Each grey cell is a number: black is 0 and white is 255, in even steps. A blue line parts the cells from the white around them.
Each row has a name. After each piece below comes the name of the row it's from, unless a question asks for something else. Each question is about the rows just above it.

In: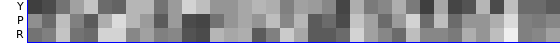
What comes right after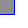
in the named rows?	107
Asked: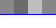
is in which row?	R
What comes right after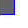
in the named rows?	182

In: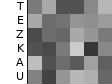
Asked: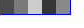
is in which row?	K
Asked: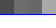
Z
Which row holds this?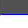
T
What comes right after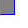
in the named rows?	67
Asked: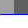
A
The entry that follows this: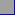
96

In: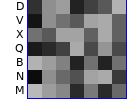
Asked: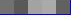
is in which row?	V
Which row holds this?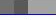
X
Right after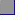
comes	73

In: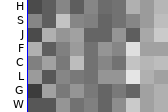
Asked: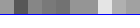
L
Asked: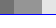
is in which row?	L
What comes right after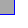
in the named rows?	202
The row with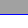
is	F
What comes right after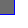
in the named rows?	114
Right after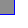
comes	202
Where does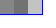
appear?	C

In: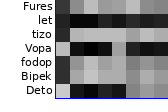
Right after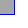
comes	195
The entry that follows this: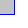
173
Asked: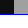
Vopa
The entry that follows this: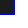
34
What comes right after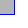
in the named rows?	188

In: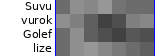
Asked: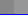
Suvu
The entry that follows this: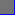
108
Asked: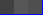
Golef
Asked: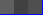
vurok
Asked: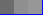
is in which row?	lize

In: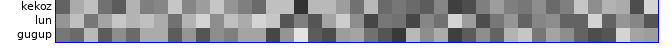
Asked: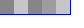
kekoz
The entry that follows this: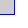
141

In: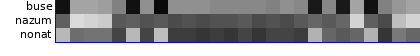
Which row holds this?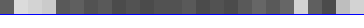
nazum
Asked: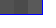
nazum
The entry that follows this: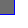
115
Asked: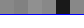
buse

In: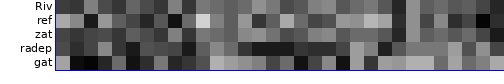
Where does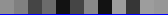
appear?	gat
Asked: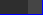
radep
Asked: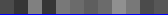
Riv
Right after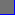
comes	75
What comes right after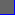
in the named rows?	75
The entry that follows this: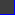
54
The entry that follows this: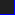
87

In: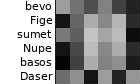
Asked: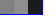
basos
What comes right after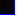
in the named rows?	65
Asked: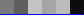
sumet
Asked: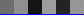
Daser
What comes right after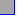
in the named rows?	187
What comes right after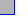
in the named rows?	43

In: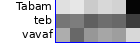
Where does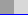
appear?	vavaf
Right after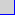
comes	5
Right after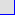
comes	231
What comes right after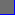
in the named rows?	104

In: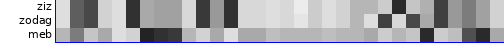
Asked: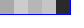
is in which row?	meb
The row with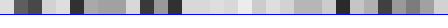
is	ziz
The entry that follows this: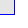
204
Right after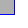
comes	64

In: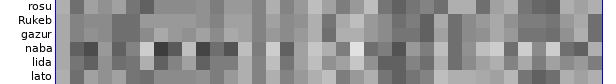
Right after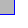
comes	117
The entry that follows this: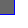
97
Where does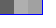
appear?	rosu

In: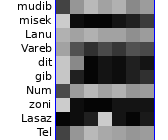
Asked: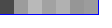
Num
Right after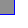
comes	156
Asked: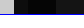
zoni
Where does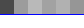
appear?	Num
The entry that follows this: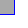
162

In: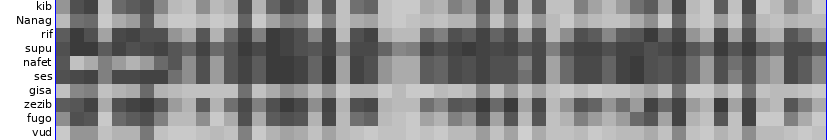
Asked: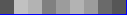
fugo
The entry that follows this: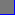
193
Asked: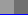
kib

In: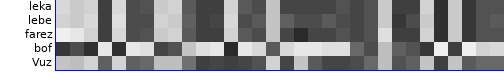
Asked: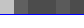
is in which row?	lebe
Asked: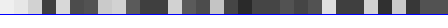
farez
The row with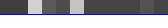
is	leka
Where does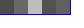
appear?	Vuz
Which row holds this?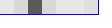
bof

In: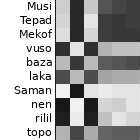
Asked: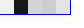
nen
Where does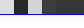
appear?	Mekof
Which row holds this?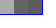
topo
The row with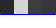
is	Mekof
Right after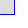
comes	40
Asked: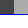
topo

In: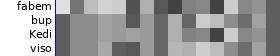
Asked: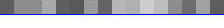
viso
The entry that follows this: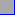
95
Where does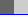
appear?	bup

